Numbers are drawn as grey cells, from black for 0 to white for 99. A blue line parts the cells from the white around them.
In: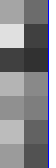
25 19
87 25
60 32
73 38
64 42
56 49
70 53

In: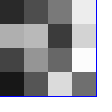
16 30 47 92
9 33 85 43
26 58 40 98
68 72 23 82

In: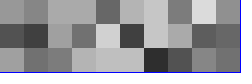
32 25 62 44 81 25 77 66 36 40
62 44 48 70 74 74 18 32 52 44
59 52 66 66 40 70 77 48 85 56

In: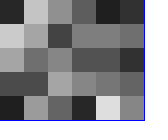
29 29 64 52 46 39
64 43 52 32 32 19
12 60 39 15 86 52
79 64 26 49 49 43
15 76 56 36 12 19

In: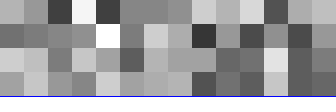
44 48 52 56 99 48 80 67 21 59 29 56 29 59
70 59 25 95 25 52 52 56 80 70 84 32 67 74
80 74 48 77 63 36 70 63 63 40 44 88 36 48
63 77 59 52 80 63 67 70 32 44 36 77 36 40

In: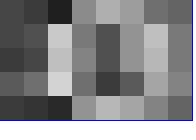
23 20 16 57 71 64 51 39
27 23 12 54 68 61 43 39
23 27 74 51 31 57 71 47
27 31 78 47 31 57 74 47
35 43 82 43 23 35 64 51

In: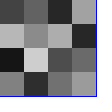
50 18 44 60
26 38 15 63
71 54 67 15
8 80 30 41

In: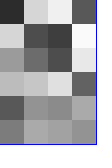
83 30 24 97
60 42 30 90
34 57 54 66
48 66 63 57
73 77 87 38
17 83 93 34

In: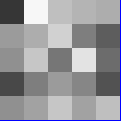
28 49 60 52 32
56 63 77 63 74
60 67 81 49 36
56 77 46 88 42
21 96 74 70 67
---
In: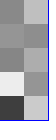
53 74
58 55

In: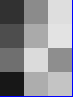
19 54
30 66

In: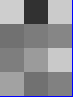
80 19
44 48

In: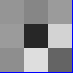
58 52
60 15

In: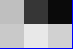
74 21
78 90

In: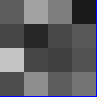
36 63
27 15

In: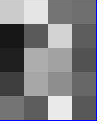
79 89
9 35

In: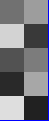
44 61
82 22
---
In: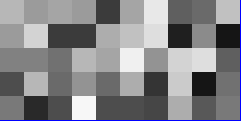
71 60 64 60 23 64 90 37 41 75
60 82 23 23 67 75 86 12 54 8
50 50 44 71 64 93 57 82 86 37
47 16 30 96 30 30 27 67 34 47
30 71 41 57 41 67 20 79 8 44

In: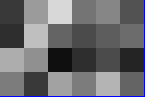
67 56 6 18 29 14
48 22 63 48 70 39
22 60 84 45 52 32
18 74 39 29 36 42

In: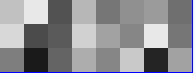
84 29 35 81 63 52 90 46
75 90 32 71 46 56 60 43
49 10 39 67 52 78 14 63

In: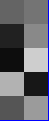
69 9
39 45
33 60
13 53
5 80

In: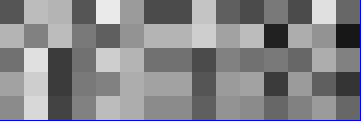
70 50 73 47 37 57 70 70 80 63 73 13 67 57 9
63 80 23 47 50 67 63 63 33 60 63 23 60 37 20
54 84 26 50 73 67 54 54 37 57 54 40 50 60 40
44 87 23 44 80 70 44 44 29 50 44 47 40 67 50
33 73 70 33 91 60 29 29 76 37 29 47 29 87 40

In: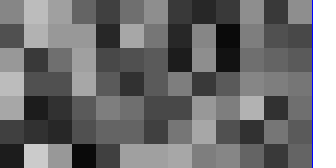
73 31 31 65 35 19 35 49 22 35 52 49 46
65 11 19 35 49 43 28 28 59 49 69 19 43
59 22 43 62 28 31 35 11 55 7 43 39 35
52 73 62 39 25 43 55 22 15 22 55 22 55
31 69 59 59 15 65 46 15 52 4 49 31 28
25 19 15 31 39 39 25 46 65 31 19 46 35
11 79 59 4 25 62 62 65 49 52 39 22 39
